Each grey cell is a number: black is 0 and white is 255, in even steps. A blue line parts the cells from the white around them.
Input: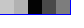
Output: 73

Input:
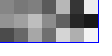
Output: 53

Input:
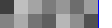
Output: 109

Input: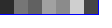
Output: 207

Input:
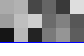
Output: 57

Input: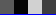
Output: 209

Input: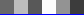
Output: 147

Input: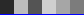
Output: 166

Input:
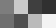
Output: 63

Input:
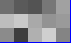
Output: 119
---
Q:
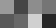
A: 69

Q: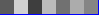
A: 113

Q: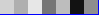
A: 189

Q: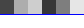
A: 54

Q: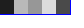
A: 151

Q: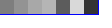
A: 92

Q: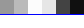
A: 230

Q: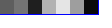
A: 229

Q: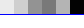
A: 121
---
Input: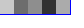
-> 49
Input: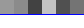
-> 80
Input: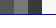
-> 58
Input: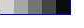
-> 68
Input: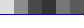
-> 118
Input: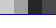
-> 38
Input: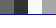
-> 248
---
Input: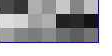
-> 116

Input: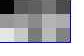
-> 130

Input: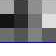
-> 93

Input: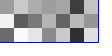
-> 223

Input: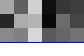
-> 114

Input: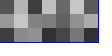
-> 49
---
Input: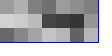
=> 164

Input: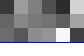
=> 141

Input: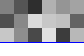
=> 73

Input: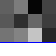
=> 196

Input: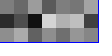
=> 97

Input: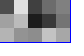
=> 141

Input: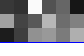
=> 145
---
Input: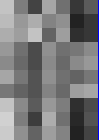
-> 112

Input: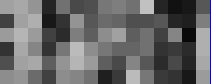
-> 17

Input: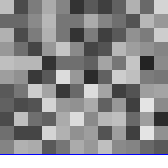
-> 177

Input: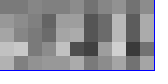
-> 146

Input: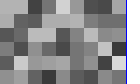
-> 79

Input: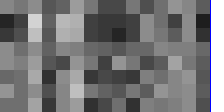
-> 148

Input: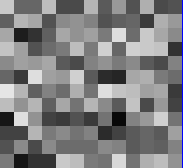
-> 175

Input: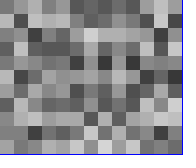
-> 157
